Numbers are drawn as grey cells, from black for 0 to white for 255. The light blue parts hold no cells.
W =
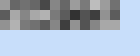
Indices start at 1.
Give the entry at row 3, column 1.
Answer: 146
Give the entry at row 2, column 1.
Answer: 92
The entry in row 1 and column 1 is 156
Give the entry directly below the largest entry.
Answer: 62
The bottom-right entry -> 168
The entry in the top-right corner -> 113
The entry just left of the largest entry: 122
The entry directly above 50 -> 156
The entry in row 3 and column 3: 122
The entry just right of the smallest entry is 83
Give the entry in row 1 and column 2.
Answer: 103

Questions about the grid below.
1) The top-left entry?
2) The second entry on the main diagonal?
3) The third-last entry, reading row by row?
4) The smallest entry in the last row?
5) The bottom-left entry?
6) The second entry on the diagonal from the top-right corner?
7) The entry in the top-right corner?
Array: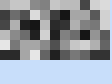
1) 176
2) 109
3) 100
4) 32
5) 42
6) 89
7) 219

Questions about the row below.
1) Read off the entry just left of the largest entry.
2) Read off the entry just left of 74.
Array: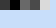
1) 74
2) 105

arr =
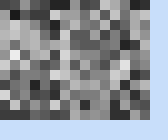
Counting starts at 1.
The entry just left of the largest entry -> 147
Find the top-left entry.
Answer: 69
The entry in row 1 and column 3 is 147
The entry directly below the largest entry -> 135
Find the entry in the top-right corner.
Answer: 48
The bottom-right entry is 101
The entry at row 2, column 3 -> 89
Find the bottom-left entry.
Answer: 60
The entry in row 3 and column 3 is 171
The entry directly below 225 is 183
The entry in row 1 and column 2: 79
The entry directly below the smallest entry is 204
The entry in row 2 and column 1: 159
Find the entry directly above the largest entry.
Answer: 113
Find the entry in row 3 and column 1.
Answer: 171
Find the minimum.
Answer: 26
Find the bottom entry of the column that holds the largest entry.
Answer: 60

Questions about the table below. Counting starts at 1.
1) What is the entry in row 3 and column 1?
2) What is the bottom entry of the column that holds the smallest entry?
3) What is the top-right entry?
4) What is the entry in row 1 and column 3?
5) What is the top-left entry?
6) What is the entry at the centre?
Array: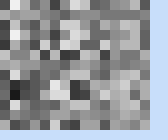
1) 67
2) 77
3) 88
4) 174
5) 77
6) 150

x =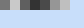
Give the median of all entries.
118
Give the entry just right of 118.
201

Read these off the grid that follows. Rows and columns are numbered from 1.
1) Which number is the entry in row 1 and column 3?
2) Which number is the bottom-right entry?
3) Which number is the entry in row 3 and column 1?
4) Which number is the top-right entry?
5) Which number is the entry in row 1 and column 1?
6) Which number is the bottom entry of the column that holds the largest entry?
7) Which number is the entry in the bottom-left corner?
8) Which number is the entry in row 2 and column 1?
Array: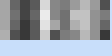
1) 68
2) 56
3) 166
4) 80
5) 166
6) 204
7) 175
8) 166

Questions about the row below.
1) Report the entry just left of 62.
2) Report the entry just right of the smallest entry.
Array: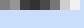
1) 150
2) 74
